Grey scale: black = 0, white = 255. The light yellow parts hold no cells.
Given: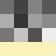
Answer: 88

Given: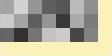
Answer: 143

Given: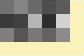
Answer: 91

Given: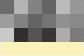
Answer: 151

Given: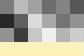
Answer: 87

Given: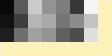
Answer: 245

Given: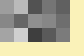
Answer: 96

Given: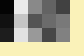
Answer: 65
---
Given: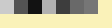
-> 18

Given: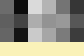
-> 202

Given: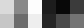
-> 238

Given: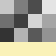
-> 89

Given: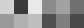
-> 190

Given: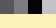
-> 4

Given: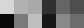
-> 191

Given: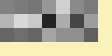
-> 102

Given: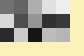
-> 21

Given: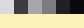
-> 167
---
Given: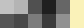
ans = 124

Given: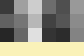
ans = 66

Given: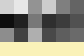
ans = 47

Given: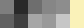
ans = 166

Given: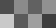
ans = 90

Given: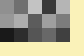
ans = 92
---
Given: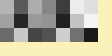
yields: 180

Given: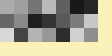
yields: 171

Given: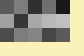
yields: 91

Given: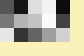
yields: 86

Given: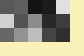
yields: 89

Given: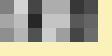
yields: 128

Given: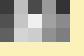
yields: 59

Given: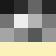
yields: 24
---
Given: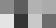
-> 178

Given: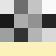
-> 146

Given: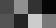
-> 50

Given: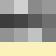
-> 90

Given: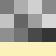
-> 159

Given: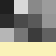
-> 89

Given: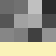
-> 169

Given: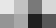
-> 121

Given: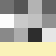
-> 193

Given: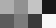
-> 196
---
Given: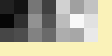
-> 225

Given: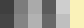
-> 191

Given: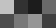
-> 63

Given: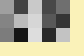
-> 53

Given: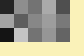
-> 121

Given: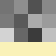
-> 155
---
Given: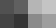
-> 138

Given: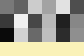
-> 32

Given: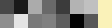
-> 4

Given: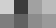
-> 140

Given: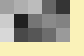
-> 138

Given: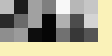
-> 76

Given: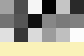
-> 122

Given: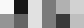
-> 57

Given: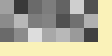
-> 112
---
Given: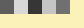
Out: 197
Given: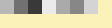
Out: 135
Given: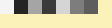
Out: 125
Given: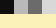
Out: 107
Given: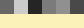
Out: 144
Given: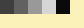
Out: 214
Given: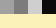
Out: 207
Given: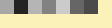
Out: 102
